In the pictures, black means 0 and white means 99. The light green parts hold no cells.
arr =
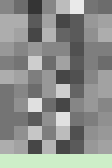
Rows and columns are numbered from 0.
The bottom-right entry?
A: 63
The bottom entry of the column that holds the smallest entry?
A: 27
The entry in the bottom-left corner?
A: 67
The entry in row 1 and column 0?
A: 67
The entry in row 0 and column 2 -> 20
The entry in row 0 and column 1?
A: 42
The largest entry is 91
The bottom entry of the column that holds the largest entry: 35
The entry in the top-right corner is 42
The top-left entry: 52
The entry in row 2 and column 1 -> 63
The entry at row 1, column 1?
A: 67
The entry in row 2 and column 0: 67
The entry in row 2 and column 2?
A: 27
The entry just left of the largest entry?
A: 73
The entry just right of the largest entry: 45

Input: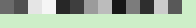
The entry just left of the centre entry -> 24
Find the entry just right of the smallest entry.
48

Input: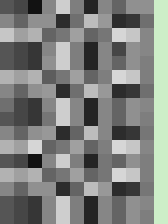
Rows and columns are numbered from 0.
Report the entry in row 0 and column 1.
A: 27
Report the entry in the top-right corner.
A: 56
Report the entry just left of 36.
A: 69
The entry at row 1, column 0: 52
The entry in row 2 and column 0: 77
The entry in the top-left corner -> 33
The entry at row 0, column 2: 7
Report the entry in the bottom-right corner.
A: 49
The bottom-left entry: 33
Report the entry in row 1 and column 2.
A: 56
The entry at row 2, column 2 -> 69

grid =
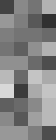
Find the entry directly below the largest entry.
37
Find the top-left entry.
26
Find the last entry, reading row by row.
30
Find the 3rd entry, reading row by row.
45
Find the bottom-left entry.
59
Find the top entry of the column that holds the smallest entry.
69
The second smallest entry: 23
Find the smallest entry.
19
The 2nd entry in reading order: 53
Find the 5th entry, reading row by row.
59

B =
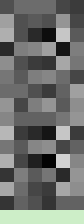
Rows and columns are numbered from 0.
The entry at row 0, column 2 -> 42
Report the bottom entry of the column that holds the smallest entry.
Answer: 20
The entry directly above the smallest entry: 55
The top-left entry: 31
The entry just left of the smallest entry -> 12
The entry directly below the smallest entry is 46
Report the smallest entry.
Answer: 1
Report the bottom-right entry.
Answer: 38
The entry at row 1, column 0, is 62
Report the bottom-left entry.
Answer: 20
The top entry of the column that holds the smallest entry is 42
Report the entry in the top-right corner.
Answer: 23
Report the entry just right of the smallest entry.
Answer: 81
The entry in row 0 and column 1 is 42
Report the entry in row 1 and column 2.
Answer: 35
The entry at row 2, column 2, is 16
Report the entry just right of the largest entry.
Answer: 52
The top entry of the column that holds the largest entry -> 27
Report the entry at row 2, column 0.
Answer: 68

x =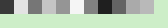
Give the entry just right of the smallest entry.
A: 39
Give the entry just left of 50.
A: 95
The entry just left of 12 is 50

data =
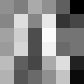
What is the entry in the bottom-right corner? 4
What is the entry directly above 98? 90
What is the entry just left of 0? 37
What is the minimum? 0
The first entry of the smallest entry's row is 56
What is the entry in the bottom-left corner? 69
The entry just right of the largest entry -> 45
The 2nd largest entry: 94
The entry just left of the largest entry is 30
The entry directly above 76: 86
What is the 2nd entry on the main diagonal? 86
